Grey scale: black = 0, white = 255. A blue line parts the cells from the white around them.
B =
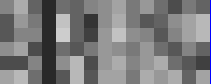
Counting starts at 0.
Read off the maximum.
205
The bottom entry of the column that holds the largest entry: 87
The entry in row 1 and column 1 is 152
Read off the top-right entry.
99
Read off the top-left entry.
132
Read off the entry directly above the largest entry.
194
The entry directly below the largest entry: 110
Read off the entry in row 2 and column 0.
87
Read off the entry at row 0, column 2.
99
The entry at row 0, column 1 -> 172
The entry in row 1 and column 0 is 87
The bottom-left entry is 163
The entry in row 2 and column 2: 132
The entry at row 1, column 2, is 121
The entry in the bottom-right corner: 163
